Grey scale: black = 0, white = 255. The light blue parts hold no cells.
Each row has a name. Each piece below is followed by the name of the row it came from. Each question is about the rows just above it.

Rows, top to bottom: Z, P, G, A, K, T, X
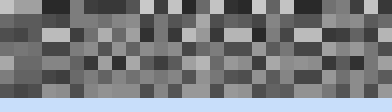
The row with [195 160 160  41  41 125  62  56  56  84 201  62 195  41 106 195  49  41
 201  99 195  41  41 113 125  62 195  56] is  Z
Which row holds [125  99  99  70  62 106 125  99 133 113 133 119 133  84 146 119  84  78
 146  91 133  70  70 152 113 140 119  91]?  T
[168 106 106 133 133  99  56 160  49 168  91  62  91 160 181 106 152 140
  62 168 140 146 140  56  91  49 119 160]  K
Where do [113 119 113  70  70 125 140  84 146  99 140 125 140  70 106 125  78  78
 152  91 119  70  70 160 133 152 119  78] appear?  A

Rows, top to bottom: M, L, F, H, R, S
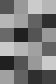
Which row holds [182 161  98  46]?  L
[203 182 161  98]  H
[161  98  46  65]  S
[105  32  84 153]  F
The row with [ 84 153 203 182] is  M

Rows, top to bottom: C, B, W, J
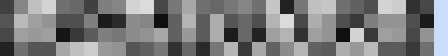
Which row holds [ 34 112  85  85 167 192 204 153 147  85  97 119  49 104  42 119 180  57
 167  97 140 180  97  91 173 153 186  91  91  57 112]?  J
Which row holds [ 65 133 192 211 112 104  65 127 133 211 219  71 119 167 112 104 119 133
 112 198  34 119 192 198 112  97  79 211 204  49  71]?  C
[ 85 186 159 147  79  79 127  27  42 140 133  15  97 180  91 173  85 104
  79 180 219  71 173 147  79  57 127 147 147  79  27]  B
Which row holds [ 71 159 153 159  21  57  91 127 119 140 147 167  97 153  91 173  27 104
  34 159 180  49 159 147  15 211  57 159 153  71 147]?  W

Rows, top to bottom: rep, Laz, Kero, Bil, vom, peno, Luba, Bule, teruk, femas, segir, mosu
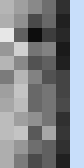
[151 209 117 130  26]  Bil
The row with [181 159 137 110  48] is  rep
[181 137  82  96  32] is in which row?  vom
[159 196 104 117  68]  Luba
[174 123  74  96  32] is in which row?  mosu
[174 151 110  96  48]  segir
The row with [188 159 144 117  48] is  teruk

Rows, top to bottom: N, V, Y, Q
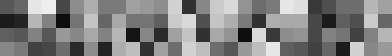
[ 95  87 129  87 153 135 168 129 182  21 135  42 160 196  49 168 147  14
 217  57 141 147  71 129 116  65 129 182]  Y
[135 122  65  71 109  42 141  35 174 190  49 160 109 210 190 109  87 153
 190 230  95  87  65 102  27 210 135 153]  Q

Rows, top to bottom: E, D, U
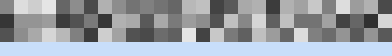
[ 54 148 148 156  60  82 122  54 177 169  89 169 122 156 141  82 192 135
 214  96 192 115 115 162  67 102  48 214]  D
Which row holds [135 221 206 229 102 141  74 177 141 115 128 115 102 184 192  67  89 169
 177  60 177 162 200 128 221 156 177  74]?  E

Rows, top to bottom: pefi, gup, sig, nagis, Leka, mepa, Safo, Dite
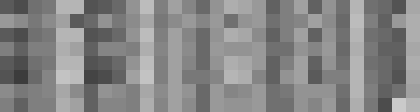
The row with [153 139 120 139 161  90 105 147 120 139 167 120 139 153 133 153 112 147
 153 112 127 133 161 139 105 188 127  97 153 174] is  gup

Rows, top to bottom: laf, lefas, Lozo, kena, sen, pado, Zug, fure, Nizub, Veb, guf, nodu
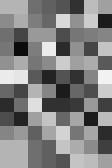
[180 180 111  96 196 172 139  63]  guf
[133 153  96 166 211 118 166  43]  Veb
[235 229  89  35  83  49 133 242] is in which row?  pado
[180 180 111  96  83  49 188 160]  laf
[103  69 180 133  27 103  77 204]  Zug
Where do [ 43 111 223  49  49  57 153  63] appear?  fure
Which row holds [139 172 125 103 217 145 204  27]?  lefas

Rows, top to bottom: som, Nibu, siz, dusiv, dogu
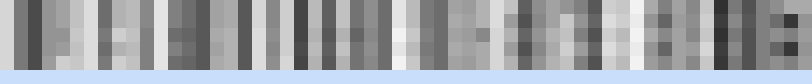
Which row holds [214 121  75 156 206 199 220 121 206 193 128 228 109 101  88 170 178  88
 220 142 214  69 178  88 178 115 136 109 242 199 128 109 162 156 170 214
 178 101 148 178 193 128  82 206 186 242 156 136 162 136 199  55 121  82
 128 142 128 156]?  dogu
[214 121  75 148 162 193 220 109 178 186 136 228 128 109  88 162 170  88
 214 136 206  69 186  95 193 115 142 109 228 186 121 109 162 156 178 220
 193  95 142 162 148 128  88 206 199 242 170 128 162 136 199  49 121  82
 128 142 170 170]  som
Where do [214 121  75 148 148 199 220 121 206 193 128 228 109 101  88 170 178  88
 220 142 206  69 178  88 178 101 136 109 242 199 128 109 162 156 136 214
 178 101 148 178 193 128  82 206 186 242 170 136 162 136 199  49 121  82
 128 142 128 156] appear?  siz

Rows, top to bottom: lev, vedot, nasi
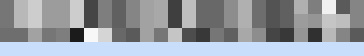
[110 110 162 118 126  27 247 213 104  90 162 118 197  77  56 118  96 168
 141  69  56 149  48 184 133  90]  nasi
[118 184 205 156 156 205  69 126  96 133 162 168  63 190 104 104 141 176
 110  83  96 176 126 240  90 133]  lev
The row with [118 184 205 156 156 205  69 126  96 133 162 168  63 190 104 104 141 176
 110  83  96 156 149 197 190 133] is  vedot

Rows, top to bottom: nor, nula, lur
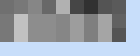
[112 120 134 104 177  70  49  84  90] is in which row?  nor
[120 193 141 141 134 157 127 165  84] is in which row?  lur

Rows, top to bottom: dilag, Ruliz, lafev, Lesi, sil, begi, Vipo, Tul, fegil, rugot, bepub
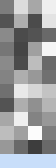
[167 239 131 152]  fegil
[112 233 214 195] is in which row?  Vipo
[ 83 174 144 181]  Tul
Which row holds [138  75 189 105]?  sil

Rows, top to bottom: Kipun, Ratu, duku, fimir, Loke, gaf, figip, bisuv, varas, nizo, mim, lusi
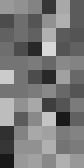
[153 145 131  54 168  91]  Kipun
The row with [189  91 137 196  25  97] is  varas
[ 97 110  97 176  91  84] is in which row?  duku
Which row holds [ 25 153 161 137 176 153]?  lusi
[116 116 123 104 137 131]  Loke
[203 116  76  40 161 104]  gaf

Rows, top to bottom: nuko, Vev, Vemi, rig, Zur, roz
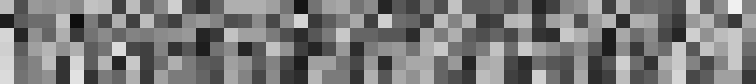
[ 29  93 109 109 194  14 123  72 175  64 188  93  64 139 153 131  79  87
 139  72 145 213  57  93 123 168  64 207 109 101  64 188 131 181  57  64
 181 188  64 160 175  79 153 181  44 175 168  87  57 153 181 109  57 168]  Vev
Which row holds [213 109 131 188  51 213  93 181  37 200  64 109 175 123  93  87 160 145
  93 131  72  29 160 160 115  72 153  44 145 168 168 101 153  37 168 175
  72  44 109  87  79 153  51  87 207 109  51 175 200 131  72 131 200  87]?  Zur
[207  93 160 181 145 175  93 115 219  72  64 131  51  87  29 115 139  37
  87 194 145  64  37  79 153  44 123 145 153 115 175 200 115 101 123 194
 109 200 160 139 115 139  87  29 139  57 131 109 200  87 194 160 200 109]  rig

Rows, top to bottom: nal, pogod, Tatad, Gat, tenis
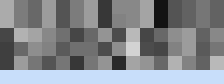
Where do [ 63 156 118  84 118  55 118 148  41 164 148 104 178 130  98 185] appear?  tenis
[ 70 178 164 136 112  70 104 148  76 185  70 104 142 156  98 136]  Tatad
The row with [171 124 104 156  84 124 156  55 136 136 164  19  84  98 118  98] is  nal
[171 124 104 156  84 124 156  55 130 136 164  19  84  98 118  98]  pogod

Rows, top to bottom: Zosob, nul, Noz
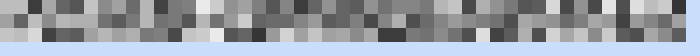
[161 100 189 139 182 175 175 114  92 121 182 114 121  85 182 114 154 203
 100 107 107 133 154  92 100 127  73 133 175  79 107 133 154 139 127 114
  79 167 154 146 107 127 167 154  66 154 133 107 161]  nul
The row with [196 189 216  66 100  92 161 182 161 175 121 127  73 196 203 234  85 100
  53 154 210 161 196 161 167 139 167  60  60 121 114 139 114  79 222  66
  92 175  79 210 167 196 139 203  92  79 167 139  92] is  Noz
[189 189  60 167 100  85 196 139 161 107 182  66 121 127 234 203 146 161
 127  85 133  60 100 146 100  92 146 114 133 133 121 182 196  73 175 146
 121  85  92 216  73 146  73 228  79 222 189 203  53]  Zosob

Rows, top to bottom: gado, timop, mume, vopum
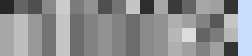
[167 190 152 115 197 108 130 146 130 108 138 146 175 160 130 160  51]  vopum
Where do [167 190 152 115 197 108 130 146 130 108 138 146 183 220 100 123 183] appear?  mume
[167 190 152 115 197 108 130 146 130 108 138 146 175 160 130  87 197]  timop
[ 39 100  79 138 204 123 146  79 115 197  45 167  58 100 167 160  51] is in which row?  gado

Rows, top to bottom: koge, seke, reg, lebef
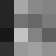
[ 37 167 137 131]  koge
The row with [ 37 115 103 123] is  seke

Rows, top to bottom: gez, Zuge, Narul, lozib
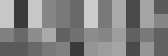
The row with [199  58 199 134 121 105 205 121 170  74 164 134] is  Zuge
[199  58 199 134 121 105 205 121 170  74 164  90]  gez
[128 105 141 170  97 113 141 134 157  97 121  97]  Narul

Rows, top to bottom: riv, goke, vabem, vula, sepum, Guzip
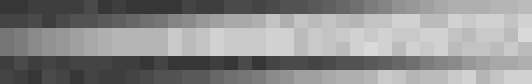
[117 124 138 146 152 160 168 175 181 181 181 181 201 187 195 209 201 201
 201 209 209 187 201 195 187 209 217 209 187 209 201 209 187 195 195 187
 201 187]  vula
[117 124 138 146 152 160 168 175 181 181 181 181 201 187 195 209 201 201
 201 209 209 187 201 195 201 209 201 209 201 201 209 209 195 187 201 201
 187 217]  vabem
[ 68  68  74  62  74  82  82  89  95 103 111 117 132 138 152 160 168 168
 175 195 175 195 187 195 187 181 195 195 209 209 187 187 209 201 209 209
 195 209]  goke

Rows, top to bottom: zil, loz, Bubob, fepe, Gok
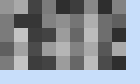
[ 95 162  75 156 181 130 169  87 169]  fepe
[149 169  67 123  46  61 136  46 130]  zil
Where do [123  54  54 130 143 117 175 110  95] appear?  loz

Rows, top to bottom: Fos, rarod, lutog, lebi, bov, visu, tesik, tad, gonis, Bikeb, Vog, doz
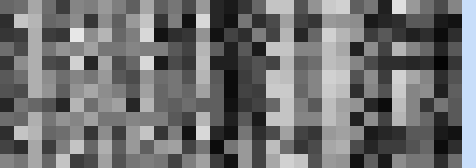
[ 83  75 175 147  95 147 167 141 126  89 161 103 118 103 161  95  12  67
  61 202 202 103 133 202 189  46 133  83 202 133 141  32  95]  tesik
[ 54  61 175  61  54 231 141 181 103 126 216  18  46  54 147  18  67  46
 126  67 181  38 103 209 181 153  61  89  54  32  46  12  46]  lutog
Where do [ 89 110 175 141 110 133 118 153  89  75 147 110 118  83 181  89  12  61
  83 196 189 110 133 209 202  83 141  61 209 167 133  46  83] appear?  visu
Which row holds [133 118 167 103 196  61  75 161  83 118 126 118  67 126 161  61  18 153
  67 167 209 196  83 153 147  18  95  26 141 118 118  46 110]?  doz
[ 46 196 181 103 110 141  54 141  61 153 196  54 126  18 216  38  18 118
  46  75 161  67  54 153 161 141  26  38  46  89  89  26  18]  Bikeb

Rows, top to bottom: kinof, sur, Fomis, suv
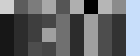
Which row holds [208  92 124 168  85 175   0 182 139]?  kinof
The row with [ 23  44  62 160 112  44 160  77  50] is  Fomis
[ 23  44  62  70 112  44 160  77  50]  sur
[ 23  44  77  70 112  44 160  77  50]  suv

